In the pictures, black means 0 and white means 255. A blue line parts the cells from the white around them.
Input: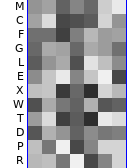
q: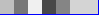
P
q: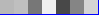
R
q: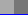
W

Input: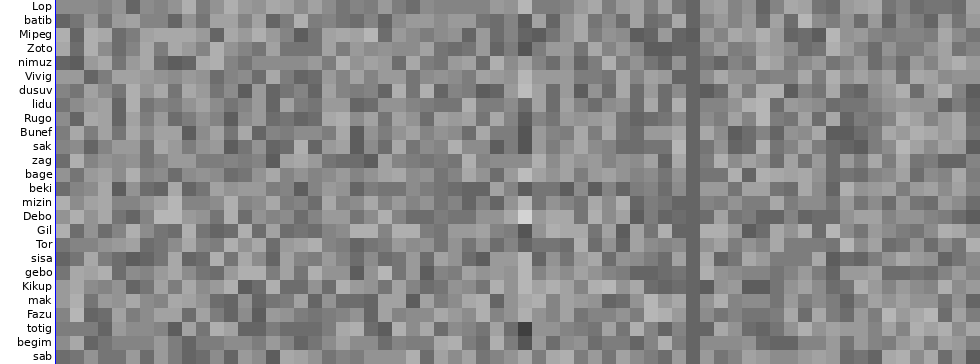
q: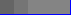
begim
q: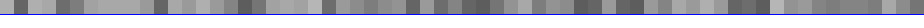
Mipeg
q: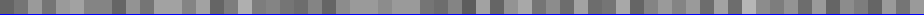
batib
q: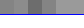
Debo

